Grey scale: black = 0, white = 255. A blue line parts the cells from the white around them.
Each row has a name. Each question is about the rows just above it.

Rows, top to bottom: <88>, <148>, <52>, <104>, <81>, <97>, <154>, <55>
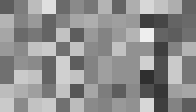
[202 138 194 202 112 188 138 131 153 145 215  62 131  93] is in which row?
<55>
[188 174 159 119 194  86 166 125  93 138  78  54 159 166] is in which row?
<154>
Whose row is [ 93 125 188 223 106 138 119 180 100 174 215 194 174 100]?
<88>
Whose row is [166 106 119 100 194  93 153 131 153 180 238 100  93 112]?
<52>
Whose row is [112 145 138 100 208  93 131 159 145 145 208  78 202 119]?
<81>

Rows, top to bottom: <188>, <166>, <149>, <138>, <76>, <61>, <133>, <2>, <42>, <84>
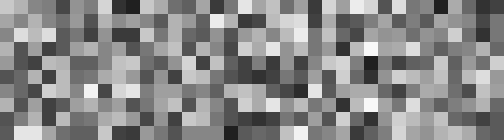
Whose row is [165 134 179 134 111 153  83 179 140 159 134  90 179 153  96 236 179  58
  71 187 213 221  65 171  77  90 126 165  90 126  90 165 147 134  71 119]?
<166>
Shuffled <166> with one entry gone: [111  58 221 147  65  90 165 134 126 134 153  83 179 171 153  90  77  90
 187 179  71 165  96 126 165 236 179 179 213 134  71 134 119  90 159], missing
[140]
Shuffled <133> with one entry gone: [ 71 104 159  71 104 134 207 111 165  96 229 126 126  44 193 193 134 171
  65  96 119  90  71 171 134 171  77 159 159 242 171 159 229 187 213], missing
[179]
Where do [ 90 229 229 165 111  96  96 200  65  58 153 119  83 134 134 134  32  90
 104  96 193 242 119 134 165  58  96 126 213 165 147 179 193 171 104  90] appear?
<84>
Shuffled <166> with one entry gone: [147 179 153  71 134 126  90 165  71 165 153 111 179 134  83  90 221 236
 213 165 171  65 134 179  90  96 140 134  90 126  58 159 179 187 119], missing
[77]
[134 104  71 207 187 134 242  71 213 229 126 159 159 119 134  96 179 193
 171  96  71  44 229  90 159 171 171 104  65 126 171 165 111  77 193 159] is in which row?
<133>

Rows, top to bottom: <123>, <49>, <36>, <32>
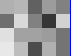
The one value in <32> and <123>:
[176]
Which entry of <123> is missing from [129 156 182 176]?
[97]
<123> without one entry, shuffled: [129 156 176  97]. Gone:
[182]
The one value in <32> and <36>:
[116]
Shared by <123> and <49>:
[129]
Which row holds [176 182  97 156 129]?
<123>
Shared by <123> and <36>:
[156]

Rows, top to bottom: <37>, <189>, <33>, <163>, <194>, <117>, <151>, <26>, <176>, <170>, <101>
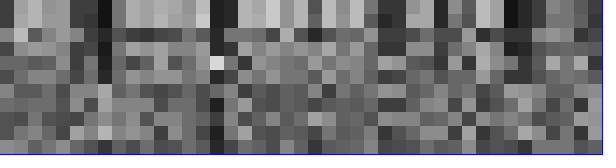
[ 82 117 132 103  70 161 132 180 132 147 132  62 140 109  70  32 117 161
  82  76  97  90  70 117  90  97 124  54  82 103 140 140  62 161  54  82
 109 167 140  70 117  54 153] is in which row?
<170>
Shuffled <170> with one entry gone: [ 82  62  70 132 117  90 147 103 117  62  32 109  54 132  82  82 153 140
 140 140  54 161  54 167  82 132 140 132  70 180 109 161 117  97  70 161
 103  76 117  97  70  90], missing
[124]
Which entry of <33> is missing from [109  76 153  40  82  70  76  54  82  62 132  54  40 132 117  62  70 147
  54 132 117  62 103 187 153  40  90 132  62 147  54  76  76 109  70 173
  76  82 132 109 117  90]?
[47]

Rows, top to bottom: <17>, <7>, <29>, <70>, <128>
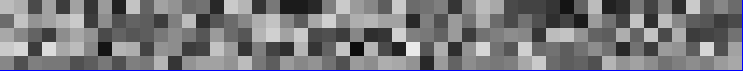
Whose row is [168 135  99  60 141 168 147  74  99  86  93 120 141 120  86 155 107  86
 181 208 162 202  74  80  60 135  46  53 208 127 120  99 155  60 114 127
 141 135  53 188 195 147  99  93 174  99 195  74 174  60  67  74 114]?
<29>
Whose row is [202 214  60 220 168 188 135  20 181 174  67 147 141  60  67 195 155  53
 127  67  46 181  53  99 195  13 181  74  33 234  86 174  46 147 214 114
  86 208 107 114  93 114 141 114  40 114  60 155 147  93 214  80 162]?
<70>

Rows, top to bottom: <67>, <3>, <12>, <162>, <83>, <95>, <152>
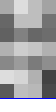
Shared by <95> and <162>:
[177]
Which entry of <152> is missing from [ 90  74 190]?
[184]
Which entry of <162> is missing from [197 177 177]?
[205]
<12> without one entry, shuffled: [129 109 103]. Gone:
[97]
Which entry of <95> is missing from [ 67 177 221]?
[213]

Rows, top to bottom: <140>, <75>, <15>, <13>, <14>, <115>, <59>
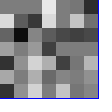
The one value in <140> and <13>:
[125]
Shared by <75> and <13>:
[125]

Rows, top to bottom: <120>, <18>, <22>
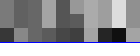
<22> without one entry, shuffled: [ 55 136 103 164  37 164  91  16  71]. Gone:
[63]
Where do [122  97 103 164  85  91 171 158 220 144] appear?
<18>
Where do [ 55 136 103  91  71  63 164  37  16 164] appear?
<22>

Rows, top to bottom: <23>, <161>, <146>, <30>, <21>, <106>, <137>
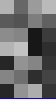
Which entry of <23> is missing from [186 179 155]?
[103]
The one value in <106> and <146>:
[133]
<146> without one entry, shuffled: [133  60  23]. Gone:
[140]

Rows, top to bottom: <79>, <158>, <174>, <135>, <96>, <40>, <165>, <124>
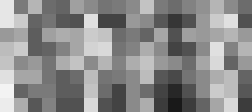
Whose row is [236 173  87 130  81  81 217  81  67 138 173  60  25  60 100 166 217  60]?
<124>
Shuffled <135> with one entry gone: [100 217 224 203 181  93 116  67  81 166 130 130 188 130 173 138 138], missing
[211]
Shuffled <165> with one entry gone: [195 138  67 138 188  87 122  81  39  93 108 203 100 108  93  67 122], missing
[243]
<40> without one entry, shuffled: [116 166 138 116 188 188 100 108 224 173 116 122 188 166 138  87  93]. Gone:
[73]
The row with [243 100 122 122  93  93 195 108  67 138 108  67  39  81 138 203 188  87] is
<165>
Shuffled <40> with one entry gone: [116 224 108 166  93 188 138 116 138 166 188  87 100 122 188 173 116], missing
[73]
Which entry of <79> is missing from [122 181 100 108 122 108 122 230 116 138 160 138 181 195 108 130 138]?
[145]

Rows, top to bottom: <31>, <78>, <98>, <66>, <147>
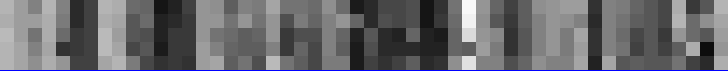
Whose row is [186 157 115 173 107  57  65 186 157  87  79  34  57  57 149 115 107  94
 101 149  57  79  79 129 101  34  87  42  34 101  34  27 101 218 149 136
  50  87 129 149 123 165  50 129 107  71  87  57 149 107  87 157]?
<98>
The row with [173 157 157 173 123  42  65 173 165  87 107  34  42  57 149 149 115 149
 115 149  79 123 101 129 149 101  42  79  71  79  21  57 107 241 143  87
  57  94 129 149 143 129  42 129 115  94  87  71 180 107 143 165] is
<78>
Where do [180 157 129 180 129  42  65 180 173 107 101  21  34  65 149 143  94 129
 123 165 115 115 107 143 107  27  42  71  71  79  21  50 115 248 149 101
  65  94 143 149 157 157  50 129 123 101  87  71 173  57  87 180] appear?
<31>
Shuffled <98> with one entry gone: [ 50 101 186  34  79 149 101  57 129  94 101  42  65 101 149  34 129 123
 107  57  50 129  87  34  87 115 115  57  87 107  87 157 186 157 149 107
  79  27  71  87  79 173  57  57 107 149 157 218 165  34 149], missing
[136]
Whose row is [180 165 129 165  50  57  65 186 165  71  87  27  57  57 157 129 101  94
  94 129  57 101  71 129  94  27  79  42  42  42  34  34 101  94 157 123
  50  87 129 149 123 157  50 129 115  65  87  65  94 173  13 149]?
<66>

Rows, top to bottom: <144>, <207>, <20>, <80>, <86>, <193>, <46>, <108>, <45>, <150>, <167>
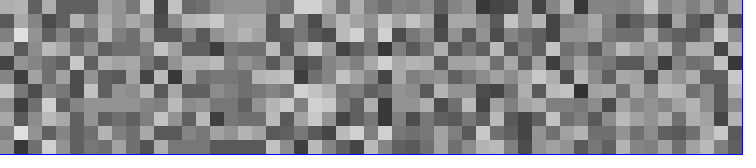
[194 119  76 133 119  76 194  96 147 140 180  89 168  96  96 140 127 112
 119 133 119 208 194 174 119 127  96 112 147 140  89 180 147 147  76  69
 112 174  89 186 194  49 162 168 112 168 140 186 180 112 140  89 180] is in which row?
<46>
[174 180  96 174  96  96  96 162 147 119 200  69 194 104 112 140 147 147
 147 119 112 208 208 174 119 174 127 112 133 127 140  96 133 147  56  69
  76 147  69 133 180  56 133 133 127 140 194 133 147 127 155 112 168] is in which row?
<144>
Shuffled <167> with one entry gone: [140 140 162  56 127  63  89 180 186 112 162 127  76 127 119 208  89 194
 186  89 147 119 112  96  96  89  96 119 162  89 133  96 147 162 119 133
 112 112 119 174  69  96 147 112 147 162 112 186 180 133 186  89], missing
[83]
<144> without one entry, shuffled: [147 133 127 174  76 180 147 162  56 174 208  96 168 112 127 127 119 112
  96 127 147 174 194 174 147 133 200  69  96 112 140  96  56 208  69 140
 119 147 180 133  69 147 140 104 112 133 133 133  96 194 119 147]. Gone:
[155]
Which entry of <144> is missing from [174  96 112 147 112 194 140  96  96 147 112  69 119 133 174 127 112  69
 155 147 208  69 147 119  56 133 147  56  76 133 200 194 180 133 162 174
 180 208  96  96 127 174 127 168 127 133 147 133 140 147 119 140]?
[104]

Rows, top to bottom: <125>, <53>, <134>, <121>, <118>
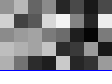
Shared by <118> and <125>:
[38]
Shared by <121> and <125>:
[24]
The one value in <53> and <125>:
[38]
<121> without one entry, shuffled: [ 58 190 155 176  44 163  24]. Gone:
[196]
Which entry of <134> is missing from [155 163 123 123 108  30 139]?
[4]
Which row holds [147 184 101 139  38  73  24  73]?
<125>

